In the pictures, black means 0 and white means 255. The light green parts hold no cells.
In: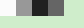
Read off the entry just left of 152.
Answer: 250
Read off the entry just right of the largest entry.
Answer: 152

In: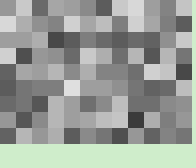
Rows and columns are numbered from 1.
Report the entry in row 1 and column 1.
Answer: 150
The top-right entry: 195
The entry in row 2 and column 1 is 216
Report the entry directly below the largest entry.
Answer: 158
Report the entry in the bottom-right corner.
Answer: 117
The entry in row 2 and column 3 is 144
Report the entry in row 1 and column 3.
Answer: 105
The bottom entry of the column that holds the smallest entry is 150
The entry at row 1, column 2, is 201
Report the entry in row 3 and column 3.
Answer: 174
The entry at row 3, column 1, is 158
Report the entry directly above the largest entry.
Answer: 138
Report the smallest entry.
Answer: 59
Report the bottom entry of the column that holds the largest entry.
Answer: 92
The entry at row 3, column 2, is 158
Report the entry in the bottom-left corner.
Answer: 98
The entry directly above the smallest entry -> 111

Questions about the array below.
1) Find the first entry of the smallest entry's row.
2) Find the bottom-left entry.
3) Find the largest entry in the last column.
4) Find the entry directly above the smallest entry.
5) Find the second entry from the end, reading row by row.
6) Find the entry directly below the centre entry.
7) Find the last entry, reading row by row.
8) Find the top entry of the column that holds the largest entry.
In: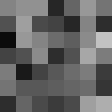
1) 11
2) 45
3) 194
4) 81
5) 159
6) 88
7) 174
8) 116

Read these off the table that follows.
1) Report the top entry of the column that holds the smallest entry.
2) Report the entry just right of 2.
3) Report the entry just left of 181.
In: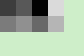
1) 2
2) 218
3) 104

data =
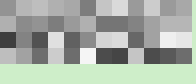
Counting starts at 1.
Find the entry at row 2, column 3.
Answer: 147
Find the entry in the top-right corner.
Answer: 168
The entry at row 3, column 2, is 131
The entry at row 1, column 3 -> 190
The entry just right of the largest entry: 76
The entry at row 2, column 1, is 176
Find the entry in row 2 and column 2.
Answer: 139
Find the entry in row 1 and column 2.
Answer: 182
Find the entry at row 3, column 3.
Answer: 82
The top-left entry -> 147
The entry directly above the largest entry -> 139
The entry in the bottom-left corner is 190
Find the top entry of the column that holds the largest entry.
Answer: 125

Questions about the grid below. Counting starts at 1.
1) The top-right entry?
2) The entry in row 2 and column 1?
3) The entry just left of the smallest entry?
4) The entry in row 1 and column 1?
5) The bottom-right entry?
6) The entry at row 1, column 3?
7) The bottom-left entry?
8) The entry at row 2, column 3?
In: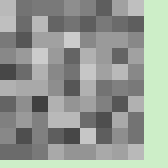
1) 191
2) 191
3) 142
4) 185
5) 185
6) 121
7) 107
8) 185

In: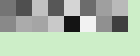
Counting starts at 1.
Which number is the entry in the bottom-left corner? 137
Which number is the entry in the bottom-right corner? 63
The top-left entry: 116
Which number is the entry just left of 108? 213
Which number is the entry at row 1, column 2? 79

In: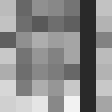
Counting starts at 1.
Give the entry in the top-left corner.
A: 187
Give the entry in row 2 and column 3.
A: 89
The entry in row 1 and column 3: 144
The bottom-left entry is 208
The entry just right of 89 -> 110
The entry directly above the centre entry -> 158
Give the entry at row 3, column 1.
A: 95
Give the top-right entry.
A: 194
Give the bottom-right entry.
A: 165
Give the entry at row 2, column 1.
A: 194
